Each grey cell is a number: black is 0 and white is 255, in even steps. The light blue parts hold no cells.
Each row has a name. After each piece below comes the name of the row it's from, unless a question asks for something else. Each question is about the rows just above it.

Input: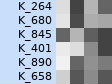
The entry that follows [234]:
[221]
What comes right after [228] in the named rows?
[75]
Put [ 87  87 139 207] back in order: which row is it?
K_658
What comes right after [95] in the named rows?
[67]
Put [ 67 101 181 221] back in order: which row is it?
K_264
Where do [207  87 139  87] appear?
K_658
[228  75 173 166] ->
K_680

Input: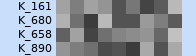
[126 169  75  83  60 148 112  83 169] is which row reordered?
K_890
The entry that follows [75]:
[83]
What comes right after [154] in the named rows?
[126]
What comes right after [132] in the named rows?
[140]
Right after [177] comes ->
[112]

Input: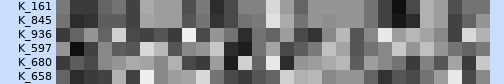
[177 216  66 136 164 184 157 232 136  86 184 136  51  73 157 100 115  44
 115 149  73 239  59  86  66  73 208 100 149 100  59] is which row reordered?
K_936
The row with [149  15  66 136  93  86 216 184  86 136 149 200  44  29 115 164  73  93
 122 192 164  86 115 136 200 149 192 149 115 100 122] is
K_597
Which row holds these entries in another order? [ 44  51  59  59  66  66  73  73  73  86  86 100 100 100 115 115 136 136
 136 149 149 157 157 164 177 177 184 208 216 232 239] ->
K_658
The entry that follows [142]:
[149]

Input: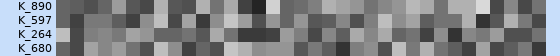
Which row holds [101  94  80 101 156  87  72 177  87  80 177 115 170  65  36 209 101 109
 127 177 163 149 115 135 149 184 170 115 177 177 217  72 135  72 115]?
K_890
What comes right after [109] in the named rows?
[127]
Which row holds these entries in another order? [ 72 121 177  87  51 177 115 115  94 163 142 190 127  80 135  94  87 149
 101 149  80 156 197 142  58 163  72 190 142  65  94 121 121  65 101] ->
K_597

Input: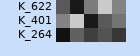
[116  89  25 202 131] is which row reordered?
K_401
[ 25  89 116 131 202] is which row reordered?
K_401
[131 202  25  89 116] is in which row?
K_401
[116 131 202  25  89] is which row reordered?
K_401
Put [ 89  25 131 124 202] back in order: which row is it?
K_622
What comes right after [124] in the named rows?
[202]

